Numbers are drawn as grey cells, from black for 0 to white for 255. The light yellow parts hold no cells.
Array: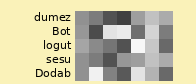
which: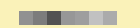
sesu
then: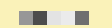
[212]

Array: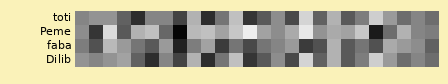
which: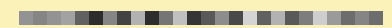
Dilib
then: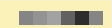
[67]

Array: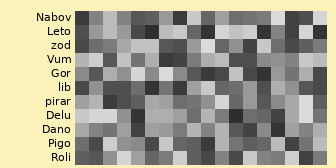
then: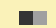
[131]
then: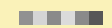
[59]
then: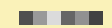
[200]
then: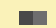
[123]
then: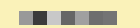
[123]

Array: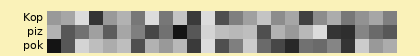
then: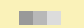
[52]
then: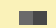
[40]
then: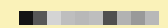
[220]

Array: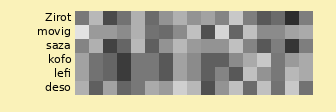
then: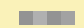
[132]
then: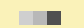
[147]
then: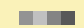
[126]
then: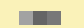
[170]

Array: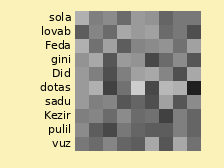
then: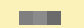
[154]
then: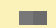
[133]
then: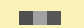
[139]
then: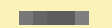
[101]
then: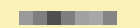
[79]

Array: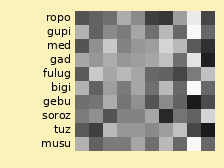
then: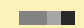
[117]
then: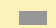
[138]

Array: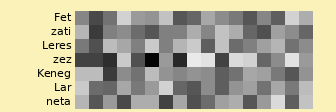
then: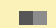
[94]
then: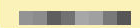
[147]
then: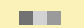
[147]
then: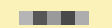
[173]

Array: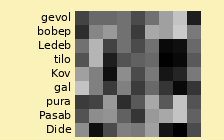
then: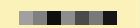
[37]
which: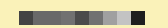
gevol
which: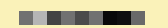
Ledeb
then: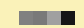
[1]

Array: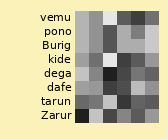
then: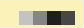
[118]
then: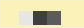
[152]
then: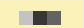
[91]
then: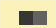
[91]
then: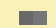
[195]

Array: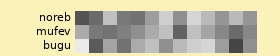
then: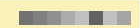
[135]
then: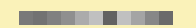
[135]
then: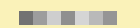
[185]
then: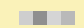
[149]
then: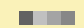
[106]

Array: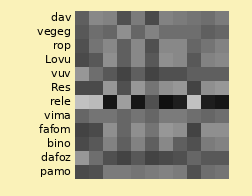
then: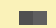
[95]
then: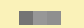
[67]
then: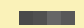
[88]
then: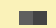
[80]
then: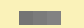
[123]

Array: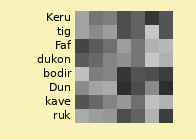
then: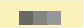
[110]
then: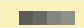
[118]
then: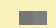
[77]
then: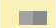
[157]
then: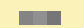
[199]
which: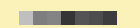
bodir

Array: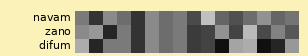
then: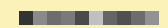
[101]
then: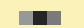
[51]
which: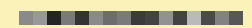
zano
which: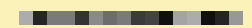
difum
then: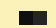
[152]
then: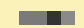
[109]

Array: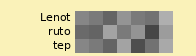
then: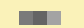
[78]
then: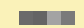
[148]
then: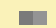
[70]

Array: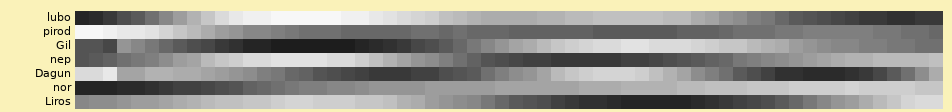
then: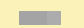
[172]
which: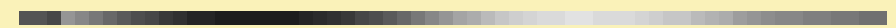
Gil
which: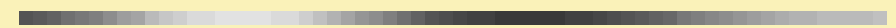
nep
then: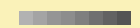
[78]
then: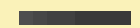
[57]

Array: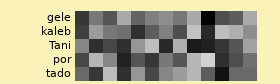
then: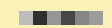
[182]
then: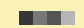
[209]
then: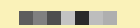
[142]
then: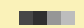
[41]
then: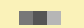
[209]
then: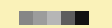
[105]
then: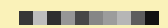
[105]

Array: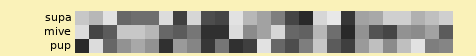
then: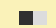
[139]
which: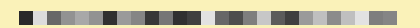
pup

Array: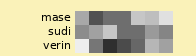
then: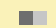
[190]
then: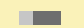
[154]
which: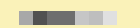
mase
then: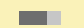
[190]
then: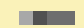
[198]
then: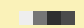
[103]

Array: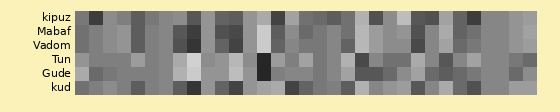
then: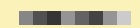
[99]
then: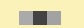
[113]
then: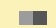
[134]

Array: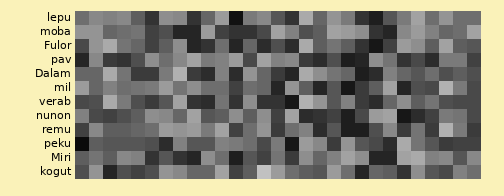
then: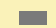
[65]
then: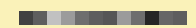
[51]
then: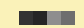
[30]
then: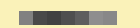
[102]
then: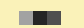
[73]
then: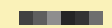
[37]
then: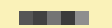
[102]

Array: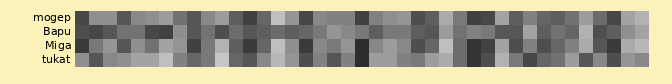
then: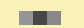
[129]
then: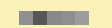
[114]

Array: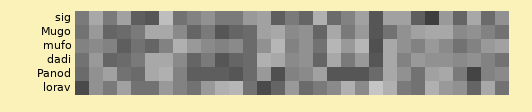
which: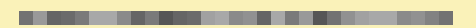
Mugo
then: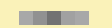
[122]
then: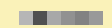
[138]

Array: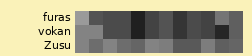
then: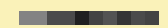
[38]
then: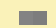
[89]

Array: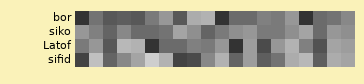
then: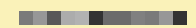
[107]
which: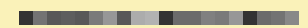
bor

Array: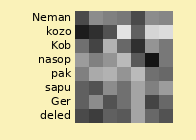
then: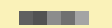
[128]
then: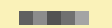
[68]
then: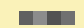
[164]

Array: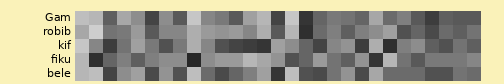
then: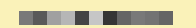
[167]
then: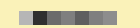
[160]
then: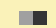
[190]
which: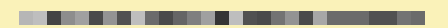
bele
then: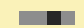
[154]
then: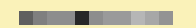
[81]

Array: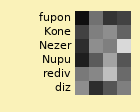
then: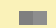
[99]
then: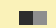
[127]

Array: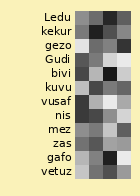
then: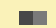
[101]
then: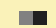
[234]
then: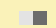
[129]

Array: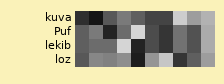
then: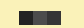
[114]
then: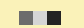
[76]
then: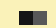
[122]
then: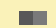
[95]
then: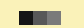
[95]
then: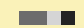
[76]
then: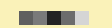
[76]

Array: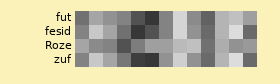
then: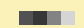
[139]
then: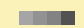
[55]
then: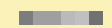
[173]
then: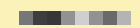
[220]
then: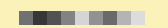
[106]

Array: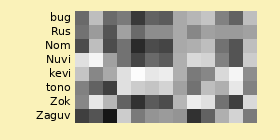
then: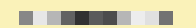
[63]
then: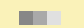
[252]
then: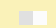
[231]
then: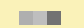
[84]
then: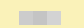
[161]
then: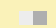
[122]

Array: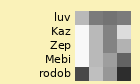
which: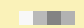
Zep
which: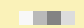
Kaz
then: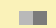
[115]

